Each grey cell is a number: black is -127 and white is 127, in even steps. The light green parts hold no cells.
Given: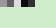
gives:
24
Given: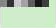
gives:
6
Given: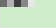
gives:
-19
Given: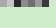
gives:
41
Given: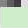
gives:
4
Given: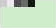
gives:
77
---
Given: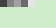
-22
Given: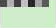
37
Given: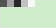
65
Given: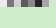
-90
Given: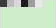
28
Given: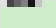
-105
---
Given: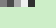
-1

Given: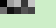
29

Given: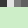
-31

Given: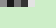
-12

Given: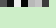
56

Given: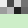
55

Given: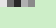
10

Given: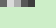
-25

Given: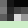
-4

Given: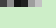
14
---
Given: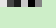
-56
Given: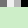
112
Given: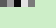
34
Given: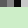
6
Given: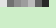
-14
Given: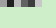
-95
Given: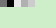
-121
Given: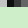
-113
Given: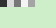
91
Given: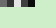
-77
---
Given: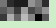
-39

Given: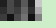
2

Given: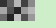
25

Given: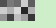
-73

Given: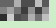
63

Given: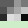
-116

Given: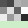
-84

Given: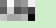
-116

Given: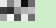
-17

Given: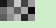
14
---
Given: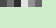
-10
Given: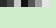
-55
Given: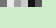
104
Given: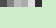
5
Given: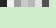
113
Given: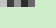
-65
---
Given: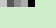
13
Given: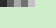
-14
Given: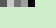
-11
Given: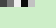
-4
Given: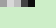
32
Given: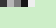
-3
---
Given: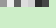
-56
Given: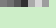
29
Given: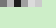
75
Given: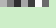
-20
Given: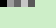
-39
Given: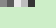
-75
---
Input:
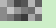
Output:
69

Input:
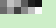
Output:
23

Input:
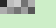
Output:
17

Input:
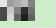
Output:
71

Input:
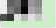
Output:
-3

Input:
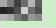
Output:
-78

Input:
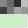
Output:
-9
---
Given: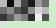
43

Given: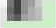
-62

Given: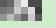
60

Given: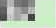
-6

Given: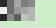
37

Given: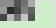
-43

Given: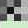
-66

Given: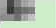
-1

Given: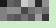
-41

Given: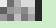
51
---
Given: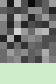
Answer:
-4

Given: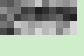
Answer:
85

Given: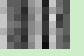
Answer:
-33

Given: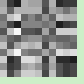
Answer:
-55

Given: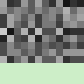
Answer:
-50

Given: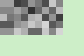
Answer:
85

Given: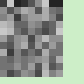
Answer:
28

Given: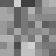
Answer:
-22
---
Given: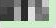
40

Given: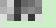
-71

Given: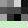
-124

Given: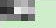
-4

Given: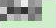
36

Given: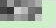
31

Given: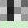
102

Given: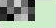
47
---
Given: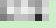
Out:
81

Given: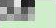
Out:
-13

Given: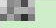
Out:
11

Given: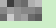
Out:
-66

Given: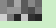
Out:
-25

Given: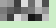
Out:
21
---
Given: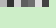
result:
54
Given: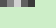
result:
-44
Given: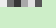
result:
109
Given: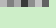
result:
56
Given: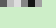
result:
-36
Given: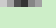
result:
76
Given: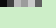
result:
-117
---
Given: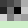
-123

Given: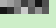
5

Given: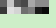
-41

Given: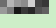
25

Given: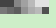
5

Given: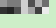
-4

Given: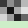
44

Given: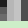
67
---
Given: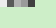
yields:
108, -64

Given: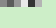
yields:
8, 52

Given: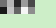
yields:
-14, 13

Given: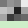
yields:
-7, -23

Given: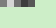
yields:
-2, -40

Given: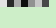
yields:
98, -55

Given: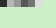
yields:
-81, 93

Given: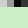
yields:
78, -74

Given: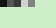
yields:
-109, 1

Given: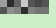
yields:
29, -12
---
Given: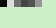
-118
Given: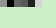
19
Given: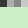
-72
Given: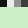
-108
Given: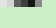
100
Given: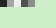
-90
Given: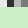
105
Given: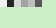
113
